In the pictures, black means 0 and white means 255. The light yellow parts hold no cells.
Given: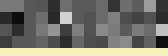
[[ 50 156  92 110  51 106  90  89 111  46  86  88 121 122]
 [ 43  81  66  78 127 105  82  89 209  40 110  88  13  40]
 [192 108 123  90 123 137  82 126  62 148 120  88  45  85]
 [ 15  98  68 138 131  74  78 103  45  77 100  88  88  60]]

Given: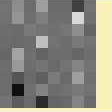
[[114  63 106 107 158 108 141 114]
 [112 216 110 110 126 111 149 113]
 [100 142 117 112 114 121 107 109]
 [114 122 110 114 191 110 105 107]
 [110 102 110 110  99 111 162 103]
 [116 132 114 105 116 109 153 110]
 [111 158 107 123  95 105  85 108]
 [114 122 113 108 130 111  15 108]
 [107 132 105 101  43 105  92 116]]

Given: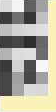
[[161  96 245 217]
 [191  54 112  59]
 [223 217 212 190]
 [103  47  69  62]
 [108 222 220 179]
 [247  76 210  58]
 [161  71 160  70]
 [215 218 165  70]]

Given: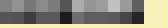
[[ 95 153 193 156 149 172  84 124 138 119 146 130]
 [ 37  70  89  94  94 110  28  90  89  62  83  85]]

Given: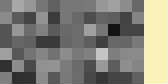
[[104 141 161 151 121 119 119  97 118 150 167 121]
 [132  67  94 100  78 105 119  59 147  68  91 138]
 [ 68  69  20 118 159 108 105  91 129 108 150  85]
 [121 102 103  64  94 109 102  58  58  96 101  84]
 [138 137 126 196 128 121 140 114 133 116  87 159]
 [133 142  93 153  78 107 123 147 145  74 141  49]
 [ 96  69  69  54  72 108 121  88 139  49  47 127]]

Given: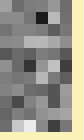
[[109 151 127 124 109 161]
 [112 185  27 117 139 138]
 [119  93 124 132 131 115]
 [142 169 183 181 139 136]
 [ 88 117 125  96 107  87]
 [ 62 193 149  53 106 143]
 [ 94 122 183 122 117 125]
 [156  85 104 108 140 129]
 [151  85 151 130  73 108]
 [165 156 145 114 127 101]
 [119  63 136 234 200 109]]
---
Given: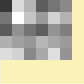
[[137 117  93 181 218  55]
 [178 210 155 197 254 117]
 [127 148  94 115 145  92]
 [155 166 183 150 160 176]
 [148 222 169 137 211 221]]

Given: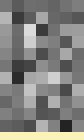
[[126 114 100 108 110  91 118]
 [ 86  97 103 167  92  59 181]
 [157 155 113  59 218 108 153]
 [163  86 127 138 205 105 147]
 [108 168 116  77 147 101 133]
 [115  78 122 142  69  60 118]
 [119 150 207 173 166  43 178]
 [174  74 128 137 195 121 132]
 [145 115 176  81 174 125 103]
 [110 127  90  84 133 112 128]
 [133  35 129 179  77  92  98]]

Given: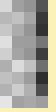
[[ 84 148 160 216]
 [ 57 166 193 184]
 [ 50 149 172 199]
 [118 157 158 223]
 [ 61 149 164 207]
 [111 193 219 175]
 [ 46 156 181 192]
 [ 77 176 205 178]
 [158 168 162 229]]

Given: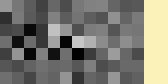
[[ 88  85 101 131 129 120  76 103  65  92 119 151]
 [122 100 145  83  94 116  93 129  73  90 122  47]
 [118 121  85 128 124  80 150 193  54   9  76  69]
 [123 142 110 140 177 198   6 163  55 108  15 111]
 [ 75 103 156 101  60   2 111  17 128   6 148  63]
 [105 105  90  77 127  87 106 104 112  99  75  86]
 [ 97  88 150  92 101  51 148  99 107  70  96 111]]

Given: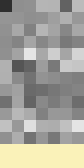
[[187  98 180 181 145 143  47]
 [152 176 159 145 143 148 149]
 [167 135 164 181 129 168 145]
 [131 121 151 135 165 132 142]
 [212 165 206 168 229 163 144]
 [197 201 121 157  99  85 177]
 [127 132 141 147 114 138 176]
 [132 127 119 110 106 161 151]
 [109 137 123 137 100 164 112]
 [132 151 152 129 171 184 153]
 [228 192 173 175 223 152 193]
 [151 162 120 149 115 173 144]]

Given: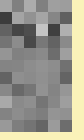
[[157 159 128 172 128 165]
 [ 96 134 165 146 164  60]
 [176  64 196  78  69  98]
 [138  99 120  73 140 116]
 [159 109 138 132 129 149]
 [113 141 146 141 133 132]
 [100 137 144 139 143  99]
 [150 132 146 118 105 136]
 [158 135 117 143 138 169]
 [145 148 126 133 141 131]
 [109 155 101 116 126 153]]
